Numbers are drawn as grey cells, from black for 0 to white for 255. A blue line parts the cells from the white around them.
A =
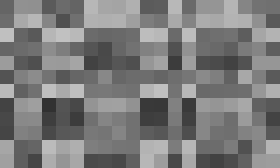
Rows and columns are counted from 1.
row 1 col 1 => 101
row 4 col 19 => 133
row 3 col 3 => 89
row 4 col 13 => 81
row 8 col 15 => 154
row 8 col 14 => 58
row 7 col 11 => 180
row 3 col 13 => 106
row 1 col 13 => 184
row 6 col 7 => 107
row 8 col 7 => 148
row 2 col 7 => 177
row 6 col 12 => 101
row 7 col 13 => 115
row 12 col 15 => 74
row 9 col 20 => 67
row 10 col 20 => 88
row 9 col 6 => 60
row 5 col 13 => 60
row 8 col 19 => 97
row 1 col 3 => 144
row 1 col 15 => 149
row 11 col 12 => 183
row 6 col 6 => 102
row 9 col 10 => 113
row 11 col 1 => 166
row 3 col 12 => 184
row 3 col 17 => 114
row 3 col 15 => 107
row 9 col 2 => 137
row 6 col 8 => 136
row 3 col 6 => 185
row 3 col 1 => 192
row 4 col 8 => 73
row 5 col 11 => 150

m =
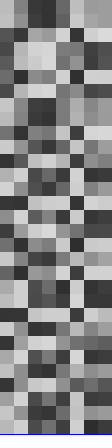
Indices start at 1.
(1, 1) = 188
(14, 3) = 79
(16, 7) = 54
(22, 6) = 213
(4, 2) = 182
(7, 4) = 214
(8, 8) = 156
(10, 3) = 128
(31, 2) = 207
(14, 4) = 59
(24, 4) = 57
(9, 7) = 141
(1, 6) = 190
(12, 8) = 127
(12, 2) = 88
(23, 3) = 197
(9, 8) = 155
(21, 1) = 170
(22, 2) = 207
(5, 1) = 90
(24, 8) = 158
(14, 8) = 154
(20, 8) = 209
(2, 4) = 51
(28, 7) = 110
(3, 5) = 210
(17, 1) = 61
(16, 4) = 131
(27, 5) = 120
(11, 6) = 197
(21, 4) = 108
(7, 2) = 181
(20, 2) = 47
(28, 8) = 86
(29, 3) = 74

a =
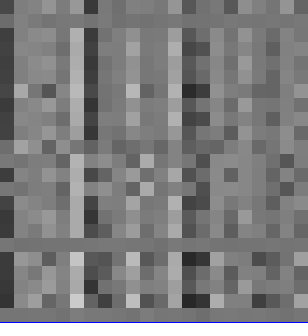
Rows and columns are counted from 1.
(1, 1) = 72
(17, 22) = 102
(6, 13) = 161
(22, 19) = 63
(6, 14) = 84
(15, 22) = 138
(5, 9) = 125
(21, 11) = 127
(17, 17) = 93
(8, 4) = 152
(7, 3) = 118
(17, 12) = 132
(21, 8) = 113
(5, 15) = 113
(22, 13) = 164
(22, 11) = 82
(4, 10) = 162
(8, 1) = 59
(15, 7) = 68
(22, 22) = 162
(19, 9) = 115
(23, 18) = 119
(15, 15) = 75
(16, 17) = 105
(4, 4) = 129
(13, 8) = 100
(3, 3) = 138
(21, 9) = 120
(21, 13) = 158
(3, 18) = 146
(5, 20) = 112
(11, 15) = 104
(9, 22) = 136
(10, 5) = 126
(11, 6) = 118
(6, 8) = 118
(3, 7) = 59
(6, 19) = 122
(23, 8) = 120

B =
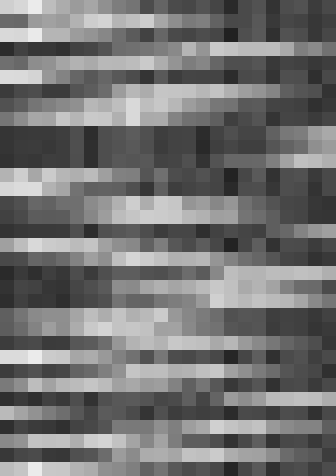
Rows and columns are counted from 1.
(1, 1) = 207
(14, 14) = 68
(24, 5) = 142
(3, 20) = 48
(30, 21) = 77
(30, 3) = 146
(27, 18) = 143
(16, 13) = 200
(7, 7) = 93
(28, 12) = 158
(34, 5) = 199
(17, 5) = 59
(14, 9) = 96
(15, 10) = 206
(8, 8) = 175
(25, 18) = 154
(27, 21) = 85
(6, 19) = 76
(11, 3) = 60
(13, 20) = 50
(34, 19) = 89
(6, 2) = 218
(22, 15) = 154
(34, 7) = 172
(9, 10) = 217
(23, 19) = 84
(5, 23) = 56
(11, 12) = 60
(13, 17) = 35
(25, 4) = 59
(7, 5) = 60
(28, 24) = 73
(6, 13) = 61
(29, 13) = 75
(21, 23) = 106
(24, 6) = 172
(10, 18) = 69
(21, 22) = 108

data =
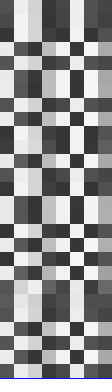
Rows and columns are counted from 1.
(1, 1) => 81
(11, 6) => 243
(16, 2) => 85
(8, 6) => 237
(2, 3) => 212
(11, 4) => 77
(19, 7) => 56
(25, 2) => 238
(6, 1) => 234
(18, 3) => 52
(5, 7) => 81
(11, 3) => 217
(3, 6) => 242
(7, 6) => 53
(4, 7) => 245
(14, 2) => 243
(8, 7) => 81
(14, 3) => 212
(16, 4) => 192
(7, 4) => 189
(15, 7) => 244
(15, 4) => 192
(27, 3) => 210
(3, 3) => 213
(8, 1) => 82
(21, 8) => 105
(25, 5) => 72
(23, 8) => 69
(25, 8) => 71
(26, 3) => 54
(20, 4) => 182
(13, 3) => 212
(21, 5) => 70
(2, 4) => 54
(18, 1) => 235
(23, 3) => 211
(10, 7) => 52
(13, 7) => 80

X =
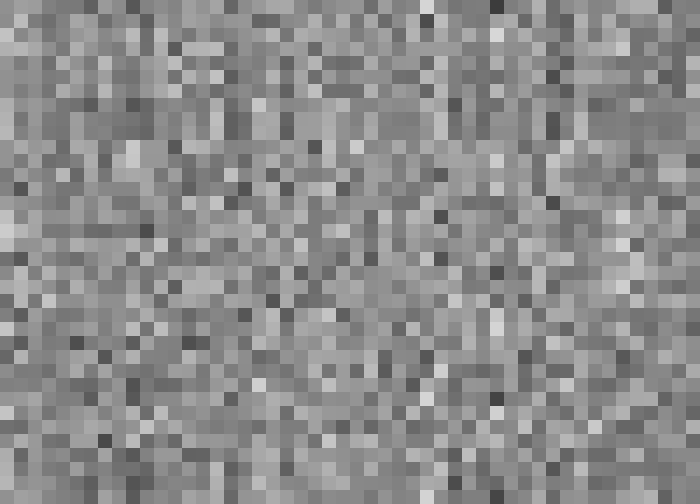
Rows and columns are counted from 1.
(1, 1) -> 144
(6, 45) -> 151
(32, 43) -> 133
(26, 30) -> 136
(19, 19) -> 148
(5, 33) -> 130
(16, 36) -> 133
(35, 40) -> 125
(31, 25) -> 96
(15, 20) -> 167
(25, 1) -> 121
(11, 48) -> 137
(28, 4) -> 142
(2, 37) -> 171
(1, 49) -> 128
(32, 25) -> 142
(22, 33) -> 197
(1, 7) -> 96
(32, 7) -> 159
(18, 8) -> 151
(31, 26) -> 143
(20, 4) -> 177
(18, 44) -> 174
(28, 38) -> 106
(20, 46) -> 189
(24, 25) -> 148
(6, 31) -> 181
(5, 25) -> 107
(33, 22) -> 172
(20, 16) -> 159
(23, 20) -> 184
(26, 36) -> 159
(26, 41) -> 147
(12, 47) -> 113
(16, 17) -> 145
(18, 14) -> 152
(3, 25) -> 152
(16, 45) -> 208
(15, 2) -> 145
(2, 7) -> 154
